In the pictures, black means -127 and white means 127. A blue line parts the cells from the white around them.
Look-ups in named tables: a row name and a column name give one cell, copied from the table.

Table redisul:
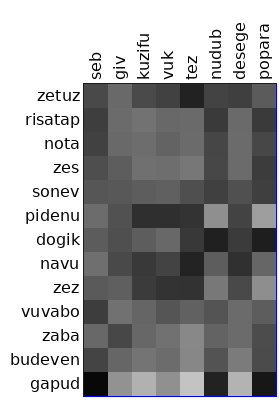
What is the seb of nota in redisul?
-62
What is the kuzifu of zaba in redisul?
-24
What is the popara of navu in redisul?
-25
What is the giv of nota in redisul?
-22
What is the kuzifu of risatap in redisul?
-13
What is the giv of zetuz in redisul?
-22
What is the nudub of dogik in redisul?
-95
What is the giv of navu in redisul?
-54
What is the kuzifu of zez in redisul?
-68
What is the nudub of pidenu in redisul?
15
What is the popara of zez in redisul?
14
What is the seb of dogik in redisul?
-35
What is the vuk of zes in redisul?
-17
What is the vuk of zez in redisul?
-76

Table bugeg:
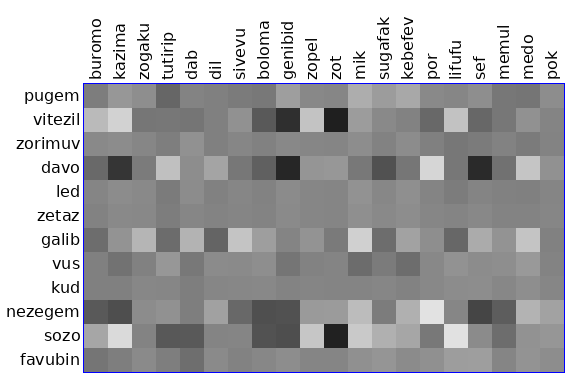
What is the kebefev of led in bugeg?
15
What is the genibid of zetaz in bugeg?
10
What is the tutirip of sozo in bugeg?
-39
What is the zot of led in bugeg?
5
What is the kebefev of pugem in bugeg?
40
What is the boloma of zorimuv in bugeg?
1
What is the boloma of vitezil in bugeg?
-38
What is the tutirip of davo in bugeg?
64
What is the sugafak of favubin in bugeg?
21
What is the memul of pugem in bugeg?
-8
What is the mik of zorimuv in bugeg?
13
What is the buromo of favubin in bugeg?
-10
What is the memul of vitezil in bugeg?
-8
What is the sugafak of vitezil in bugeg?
9
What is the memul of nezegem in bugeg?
-34
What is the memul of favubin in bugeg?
5
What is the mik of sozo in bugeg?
73
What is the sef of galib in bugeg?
43

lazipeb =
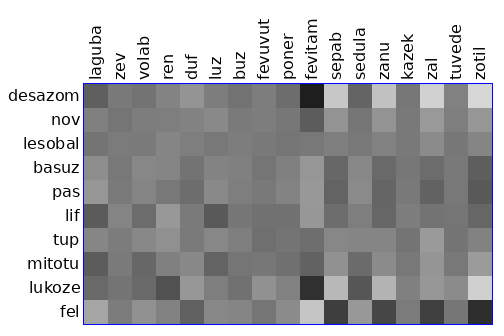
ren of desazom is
3
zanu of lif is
-25
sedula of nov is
-10
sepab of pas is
-28
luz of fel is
8
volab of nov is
-2
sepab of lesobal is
-1
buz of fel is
5
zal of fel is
-64
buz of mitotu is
-10
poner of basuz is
0
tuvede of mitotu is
-7
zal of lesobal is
11
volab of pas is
4
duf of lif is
-5
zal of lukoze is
23
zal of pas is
-29
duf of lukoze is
23

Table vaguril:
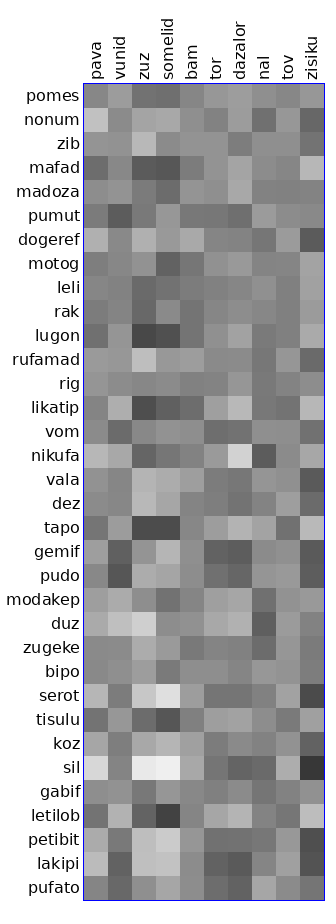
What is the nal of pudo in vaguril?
21
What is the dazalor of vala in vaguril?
-8
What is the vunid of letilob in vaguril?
50
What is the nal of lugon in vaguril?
-5
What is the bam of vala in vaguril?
30
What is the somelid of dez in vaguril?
38
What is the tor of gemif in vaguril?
-29
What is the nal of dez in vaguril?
3
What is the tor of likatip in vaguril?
31
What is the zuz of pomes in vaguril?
-13
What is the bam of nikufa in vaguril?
2
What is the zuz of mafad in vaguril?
-36
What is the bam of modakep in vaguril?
5
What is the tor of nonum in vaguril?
2
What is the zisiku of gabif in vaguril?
17
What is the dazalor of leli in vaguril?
6
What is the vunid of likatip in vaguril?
46
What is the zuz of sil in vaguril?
105
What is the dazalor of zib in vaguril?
-2
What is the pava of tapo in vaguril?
-10

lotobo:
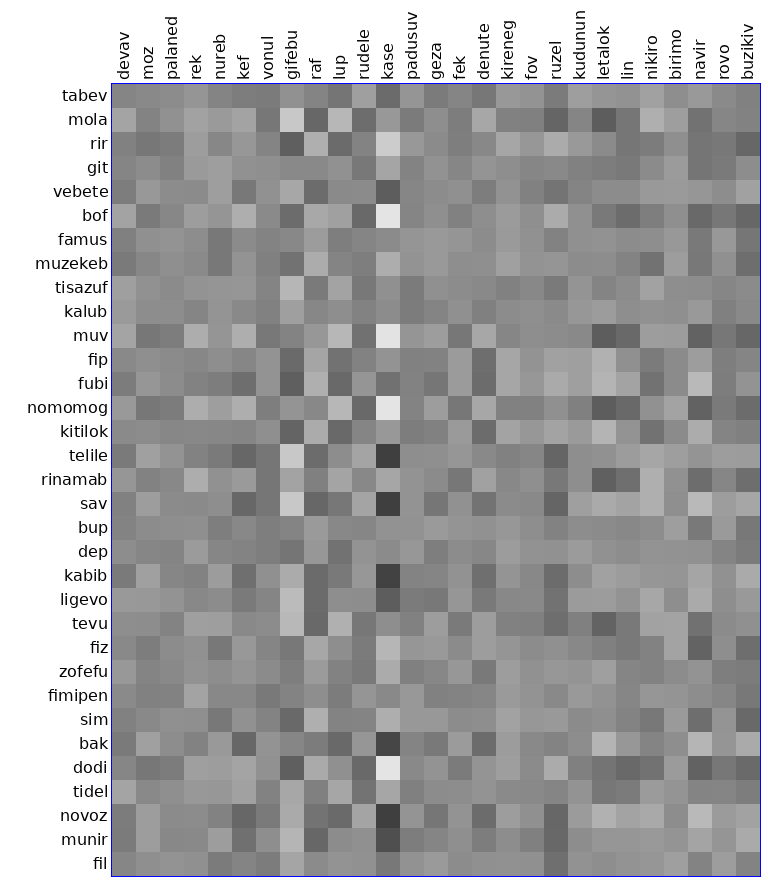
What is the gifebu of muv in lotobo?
3
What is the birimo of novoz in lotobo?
13
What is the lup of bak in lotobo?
-22
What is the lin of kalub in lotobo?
14
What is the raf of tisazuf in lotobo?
-5
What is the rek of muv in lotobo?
45
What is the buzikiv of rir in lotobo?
-24
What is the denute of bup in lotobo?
17
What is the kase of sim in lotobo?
46
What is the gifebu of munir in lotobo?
53
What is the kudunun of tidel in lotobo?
19
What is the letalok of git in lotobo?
-2
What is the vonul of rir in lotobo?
4
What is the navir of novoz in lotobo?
57
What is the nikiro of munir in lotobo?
25
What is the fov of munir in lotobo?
0
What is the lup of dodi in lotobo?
16
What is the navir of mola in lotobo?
-13

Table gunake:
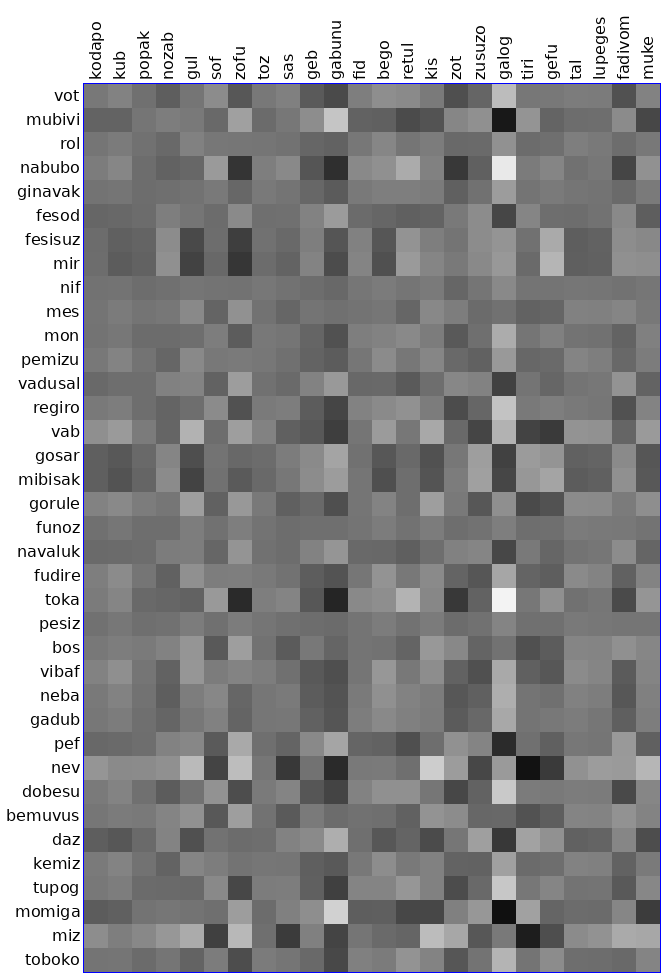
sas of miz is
-68
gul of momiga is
-12
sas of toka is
4
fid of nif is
-9
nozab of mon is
-19
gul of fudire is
16

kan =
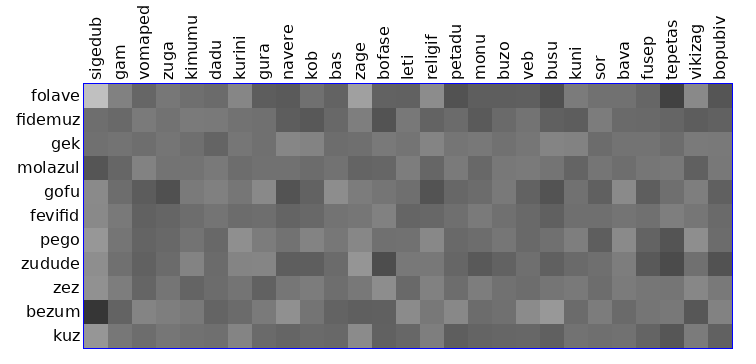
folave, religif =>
12
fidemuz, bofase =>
-44
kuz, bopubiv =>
-30
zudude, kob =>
-33
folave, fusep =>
-25
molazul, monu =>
-23
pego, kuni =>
-1
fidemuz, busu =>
-31
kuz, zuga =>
-9
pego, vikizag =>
14
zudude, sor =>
-16
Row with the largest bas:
gofu

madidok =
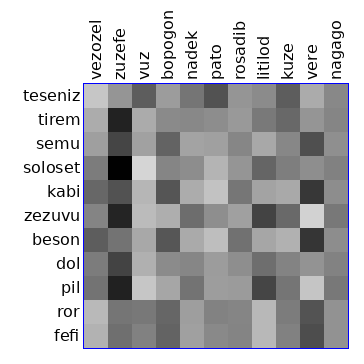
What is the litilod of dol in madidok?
-17
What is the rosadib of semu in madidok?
6
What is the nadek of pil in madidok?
-12
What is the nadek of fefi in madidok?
32
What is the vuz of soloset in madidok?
85
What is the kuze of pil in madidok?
-10
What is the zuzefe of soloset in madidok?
-126
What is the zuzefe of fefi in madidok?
-16
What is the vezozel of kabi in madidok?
-24
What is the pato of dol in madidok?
28
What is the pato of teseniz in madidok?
-45
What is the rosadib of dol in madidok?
14
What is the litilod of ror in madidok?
56
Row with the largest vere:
zezuvu

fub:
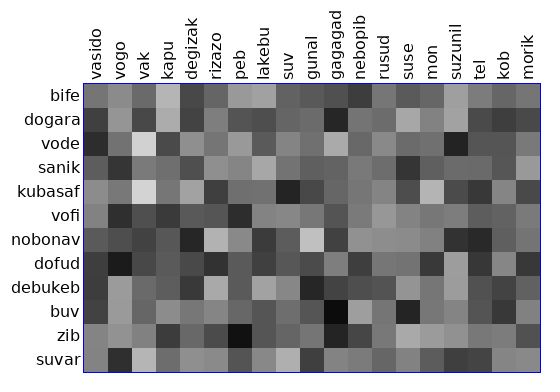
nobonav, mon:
1
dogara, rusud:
-19
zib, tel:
-7
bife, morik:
-10
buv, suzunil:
4
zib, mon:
27
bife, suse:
-37
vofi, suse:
3
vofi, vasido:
2
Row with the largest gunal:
nobonav

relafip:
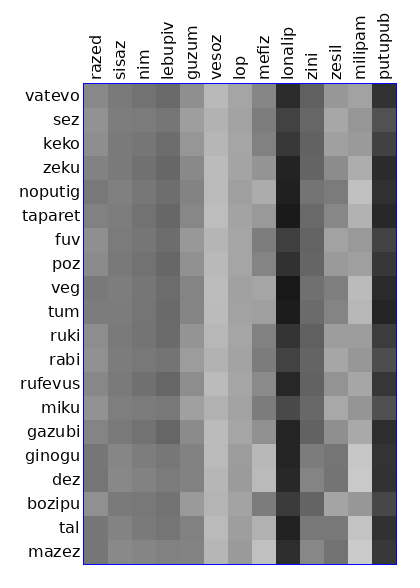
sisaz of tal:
3
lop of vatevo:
37
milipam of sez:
22
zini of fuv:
-28
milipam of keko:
26
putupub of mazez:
-71
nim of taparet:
-13
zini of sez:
-25
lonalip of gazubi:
-91
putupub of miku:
-47
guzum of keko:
22
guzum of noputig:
3
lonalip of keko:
-71
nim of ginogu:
-2
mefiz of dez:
58
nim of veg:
-9
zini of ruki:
-31
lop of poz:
37
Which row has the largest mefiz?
mazez

